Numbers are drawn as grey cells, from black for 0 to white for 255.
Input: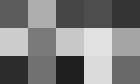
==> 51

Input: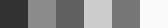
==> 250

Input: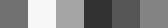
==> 132

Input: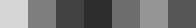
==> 85

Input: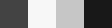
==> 24

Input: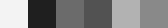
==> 137
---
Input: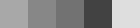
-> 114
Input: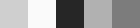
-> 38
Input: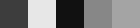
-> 17
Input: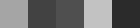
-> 79
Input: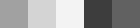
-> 243
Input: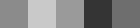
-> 154
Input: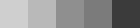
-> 143
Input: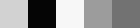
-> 247
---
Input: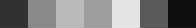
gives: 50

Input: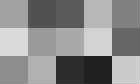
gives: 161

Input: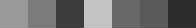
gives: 154

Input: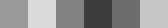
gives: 153

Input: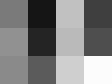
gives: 122

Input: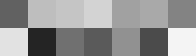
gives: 97
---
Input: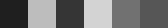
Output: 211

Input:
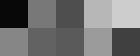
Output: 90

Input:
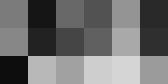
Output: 206

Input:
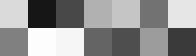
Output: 78

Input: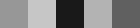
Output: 25

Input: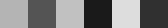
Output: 26

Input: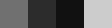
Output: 44
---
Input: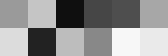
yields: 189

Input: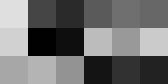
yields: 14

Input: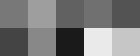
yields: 26

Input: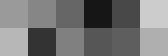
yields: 128

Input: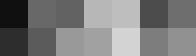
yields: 153

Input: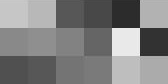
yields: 130

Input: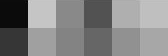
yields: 131

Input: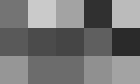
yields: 69
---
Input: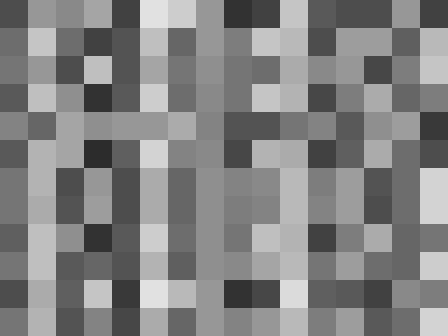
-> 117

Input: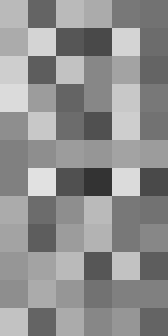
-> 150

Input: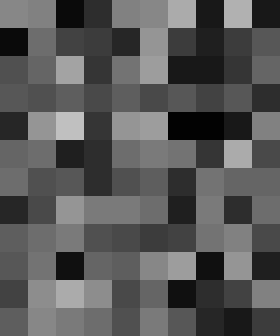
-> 87

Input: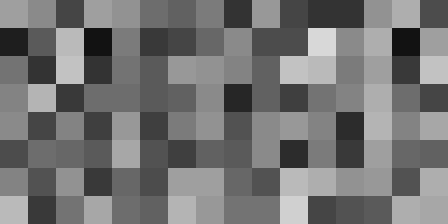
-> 76

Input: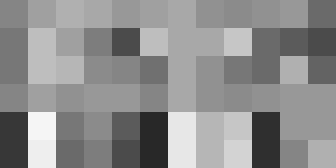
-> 133

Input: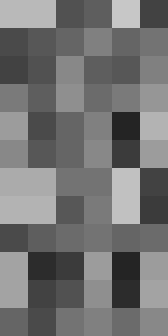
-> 163

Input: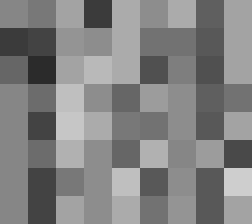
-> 134

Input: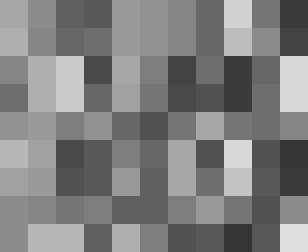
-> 161

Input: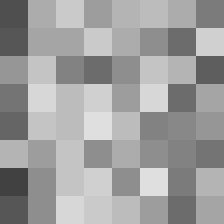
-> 180
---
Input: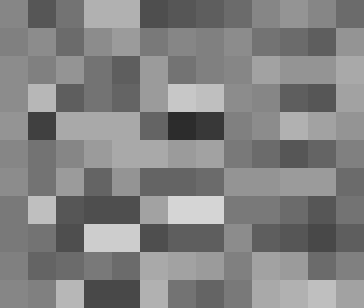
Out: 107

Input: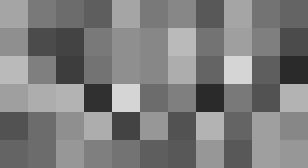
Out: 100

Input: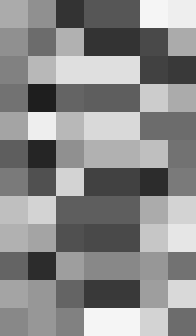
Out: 238

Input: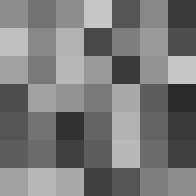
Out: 57

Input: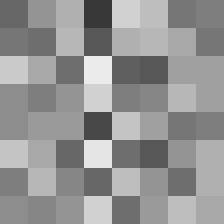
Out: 126

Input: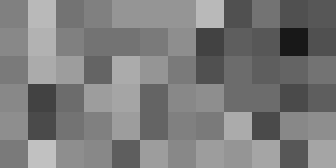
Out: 87
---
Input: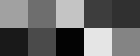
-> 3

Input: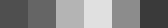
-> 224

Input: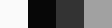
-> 7

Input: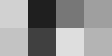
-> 64

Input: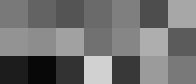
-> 56

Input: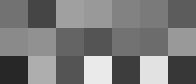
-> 61

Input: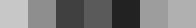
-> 34

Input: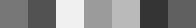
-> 186
